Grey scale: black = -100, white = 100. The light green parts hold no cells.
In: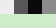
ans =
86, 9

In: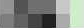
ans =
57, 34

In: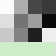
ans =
98, 87

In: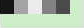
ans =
85, 29

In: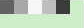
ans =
93, 49

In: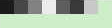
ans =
85, 57

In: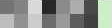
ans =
70, 60

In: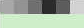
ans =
65, 32
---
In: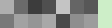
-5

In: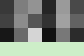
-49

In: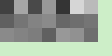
-25

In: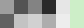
-24

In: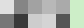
-7

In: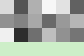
14

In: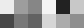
-44

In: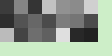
-64
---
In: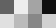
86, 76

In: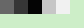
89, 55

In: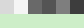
92, 70

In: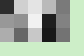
89, 79

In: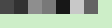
57, 11

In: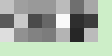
95, 74

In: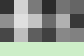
75, 65
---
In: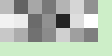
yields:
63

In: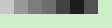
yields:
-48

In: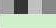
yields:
-58

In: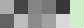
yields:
9

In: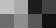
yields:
12

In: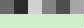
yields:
3

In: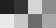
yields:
56

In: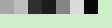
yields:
4
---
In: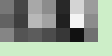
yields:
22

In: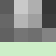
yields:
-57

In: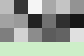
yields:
15

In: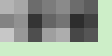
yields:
-27

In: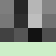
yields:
5

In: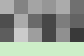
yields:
-12
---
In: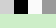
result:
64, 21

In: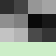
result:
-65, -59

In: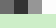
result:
-15, 98

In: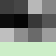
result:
-51, 22

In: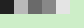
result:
-74, 79

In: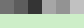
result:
-11, 51

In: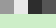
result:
20, -33

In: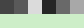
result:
-47, 32

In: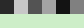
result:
-68, 0
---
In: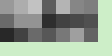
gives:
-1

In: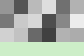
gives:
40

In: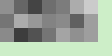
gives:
59

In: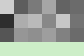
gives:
-16

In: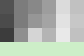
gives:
51

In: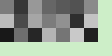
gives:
8
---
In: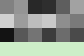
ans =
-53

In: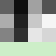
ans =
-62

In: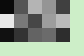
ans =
-22

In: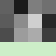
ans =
22

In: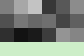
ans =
-52

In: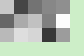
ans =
68
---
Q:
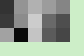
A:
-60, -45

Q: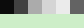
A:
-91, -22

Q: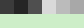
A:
-54, 32

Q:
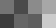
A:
-9, 59

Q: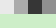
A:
83, 12

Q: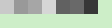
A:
58, -57

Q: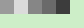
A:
21, -53

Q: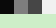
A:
-93, 89

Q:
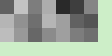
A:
-24, -13

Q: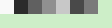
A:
95, -4
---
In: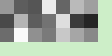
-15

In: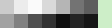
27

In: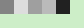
3

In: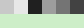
57

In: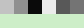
52

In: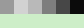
21

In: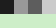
-77
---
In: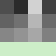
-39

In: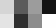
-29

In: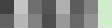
-33

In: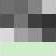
-40

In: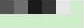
-35

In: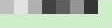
-26

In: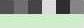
-36
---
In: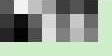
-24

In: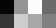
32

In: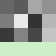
-60

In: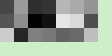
-98

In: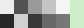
-56

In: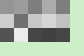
56

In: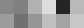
17

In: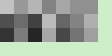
-49

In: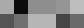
43

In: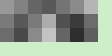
-4
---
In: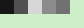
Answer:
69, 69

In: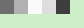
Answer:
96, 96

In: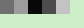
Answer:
-94, 53

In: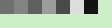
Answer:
23, 73

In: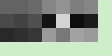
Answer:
-84, 66

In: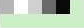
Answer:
63, 100
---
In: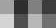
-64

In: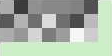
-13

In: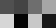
-47

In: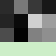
-92

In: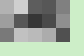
-58

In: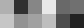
82
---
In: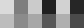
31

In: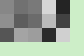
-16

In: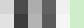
41

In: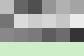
61

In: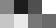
-6

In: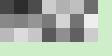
17

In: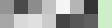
76
